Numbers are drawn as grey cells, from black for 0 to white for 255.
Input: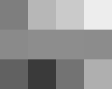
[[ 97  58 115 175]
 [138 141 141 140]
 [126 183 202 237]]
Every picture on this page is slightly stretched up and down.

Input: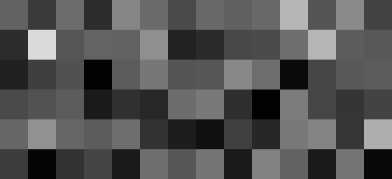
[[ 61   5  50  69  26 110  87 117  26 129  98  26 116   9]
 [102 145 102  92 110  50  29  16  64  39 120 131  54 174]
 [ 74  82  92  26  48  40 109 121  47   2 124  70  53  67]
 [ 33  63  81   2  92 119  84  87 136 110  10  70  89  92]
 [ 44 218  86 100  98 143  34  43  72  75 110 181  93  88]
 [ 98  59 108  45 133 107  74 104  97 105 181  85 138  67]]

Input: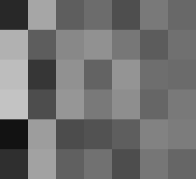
[[ 47 162  96 113  77 118 102]
 [ 18 157  76  82  94 130 124]
 [195  77 150 121 142 102 121]
 [189  54 145  99 148 110 107]
 [177  93 136 145 119  92 112]
 [ 40 166  94 108  78 121 104]]

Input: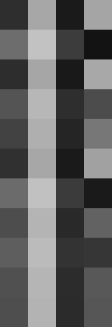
[[ 78 179  43  86]
 [ 80 181  44  88]
 [ 94 187  51  54]
 [ 77 180  41  98]
 [107 193  59  26]
 [ 48 167  26 161]
 [ 66 175  37 119]
 [ 84 183  46  76]
 [ 45 166  25 168]
 [109 194  60  19]
 [ 46 167  26 165]]

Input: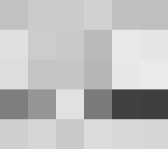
[[207 214 201 220 216 215]
 [126 149 225 123  65  63]
 [221 197 198 182 232 234]
 [224 204 202 187 233 229]
 [193 203 203 209 192 191]]

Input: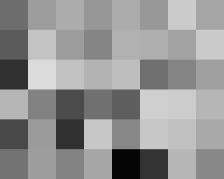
[[114 157 131 166   5  51 182 136]
 [ 72 155  49 199 135 199 192 169]
 [182 130  75 112  94 207 204 182]
 [ 49 219 194 179 190 111 133 159]
 [ 91 195 156 133 177 174 163 202]
 [109 156 172 150 172 152 203 165]]

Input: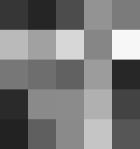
[[ 34  95 138 197  86]
 [ 42 138 139 176  67]
 [119 110  97 156  39]
 [186 161 215 134 247]
 [ 54  37  76 147 123]]

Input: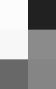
[[104 133]
 [247 139]
 [252  33]]
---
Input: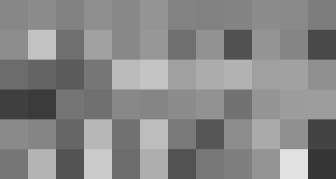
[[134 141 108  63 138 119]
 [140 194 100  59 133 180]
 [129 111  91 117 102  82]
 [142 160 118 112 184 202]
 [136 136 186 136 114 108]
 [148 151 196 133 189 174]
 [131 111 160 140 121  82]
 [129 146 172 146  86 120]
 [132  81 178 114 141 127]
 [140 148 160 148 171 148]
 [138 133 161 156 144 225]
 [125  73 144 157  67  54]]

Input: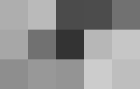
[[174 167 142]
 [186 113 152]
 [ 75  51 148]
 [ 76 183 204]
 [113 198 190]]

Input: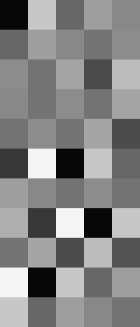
[[  7 103 140 136 115  55 158 174 115 244 199]
 [199 158 115 115 140 244 136  55 165   7 103]
 [103 136 165 140 115   7 115 244  75 199 158]
 [158 115  75 115 165 199 140   7 188 103 136]
 [136 140 188 165  75 103 115 199  83 158 115]]

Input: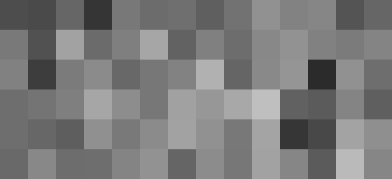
[[ 77 121 129 110 110 105]
 [ 74  81  61 116 103 136]
 [102 162 123 127  94 109]
 [ 53 107 139 166 144 110]
 [120 127 104 141 121 132]
 [108 166 119 119 139 146]
 [111  98 130 161 162 101]
 [ 95 128 177 151 145 140]
 [114 109 101 168 120 119]
 [145 136 137 191 164 162]
 [130 146 149  97  54 134]
 [134 129  43  91  72  91]
 [ 84 123 145 132 163 186]
 [102 132 110  95 143 134]]

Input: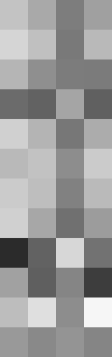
[[195 213 181 107 208 185 203 208  43 161 189 153]
 [169 192 143  98 180 194 190 167  98  95 223 137]
 [125 121 124 165 119 141 129 112 215 133 141 148]
 [160 185 123  96 172 203 186 156 114  61 246 133]]

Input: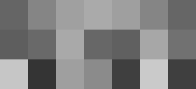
[[101  94 198]
 [133 105  52]
 [160 169 159]
 [170 103 139]
 [159  96  63]
 [133 167 202]
 [102 113  63]]

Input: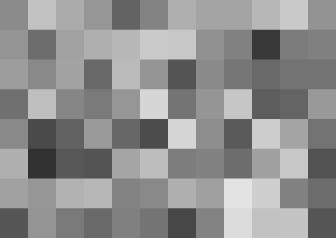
[[139 148 157 112 137 175 161  86]
 [194 109 137 191  74  49 150 148]
 [171 162 163 134  98  87 178 122]
 [150 175 104 122 154  84 183 105]
 [ 99 183 186 150 103 165 131 128]
 [131 202 149 214  76 189 137 116]
 [175 199  84 116 214 125 175  71]
 [164 145 138 149 142 130 159 131]
 [164 129 118 198  90 109 227 220]
 [183  56 105  93 205 160 207 194]
 [201 123 115 100 164 199 130 196]
 [147 128 115 153 114  82 109  85]]

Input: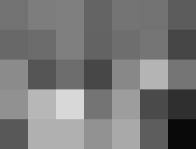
[[114 104 139 145  88]
 [125 108  85 183 176]
 [127 127 109 216 176]
 [100  99  71 116 146]
 [116 110 136 157 169]
 [114 117 180  74  93]
 [ 92  69 117  47   9]]
